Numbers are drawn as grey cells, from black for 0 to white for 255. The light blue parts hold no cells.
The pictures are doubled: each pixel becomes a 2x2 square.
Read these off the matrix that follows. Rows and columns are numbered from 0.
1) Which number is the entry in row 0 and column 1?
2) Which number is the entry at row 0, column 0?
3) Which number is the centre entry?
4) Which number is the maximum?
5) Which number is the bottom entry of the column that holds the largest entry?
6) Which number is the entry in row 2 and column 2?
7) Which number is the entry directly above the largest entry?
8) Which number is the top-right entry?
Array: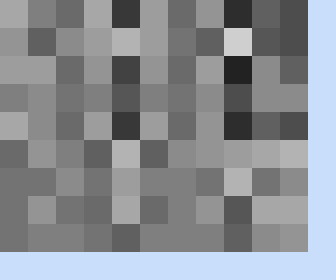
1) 127
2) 167
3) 157
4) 207
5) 96
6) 106
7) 45
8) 77

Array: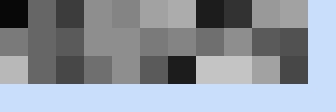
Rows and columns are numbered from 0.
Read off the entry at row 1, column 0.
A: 122
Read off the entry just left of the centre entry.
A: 142
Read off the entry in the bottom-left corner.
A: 184
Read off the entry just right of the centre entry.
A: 132
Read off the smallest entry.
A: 8
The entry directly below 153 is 90
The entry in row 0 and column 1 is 102
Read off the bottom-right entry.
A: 71

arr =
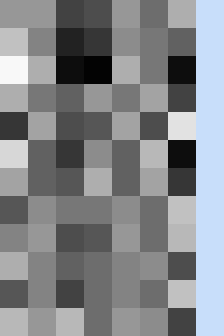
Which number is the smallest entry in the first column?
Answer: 54
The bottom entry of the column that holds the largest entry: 184
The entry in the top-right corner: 174
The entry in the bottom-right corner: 66
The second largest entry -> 226
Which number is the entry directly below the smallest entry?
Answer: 151
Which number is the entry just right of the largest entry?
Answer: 174
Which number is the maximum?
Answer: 248
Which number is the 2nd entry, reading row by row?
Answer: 151
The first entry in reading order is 151
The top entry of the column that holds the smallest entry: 77
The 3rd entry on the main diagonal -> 13
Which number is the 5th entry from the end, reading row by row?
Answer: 184
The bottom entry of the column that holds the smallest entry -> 109
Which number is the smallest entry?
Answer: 3
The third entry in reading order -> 66

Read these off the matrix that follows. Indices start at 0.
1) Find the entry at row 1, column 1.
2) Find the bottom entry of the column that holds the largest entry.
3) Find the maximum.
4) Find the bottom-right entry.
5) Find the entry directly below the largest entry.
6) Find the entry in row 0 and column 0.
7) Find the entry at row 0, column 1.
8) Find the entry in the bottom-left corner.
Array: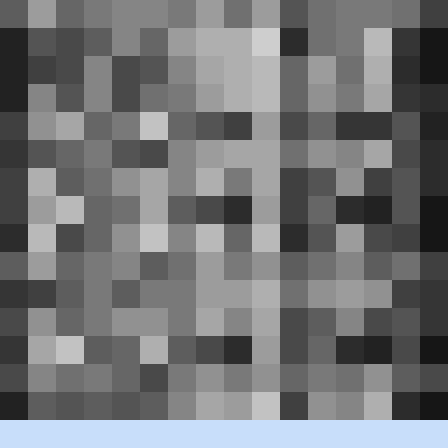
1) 84
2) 194
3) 206
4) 22
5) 185
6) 93
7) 156
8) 34

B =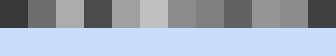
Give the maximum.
193
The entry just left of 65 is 139
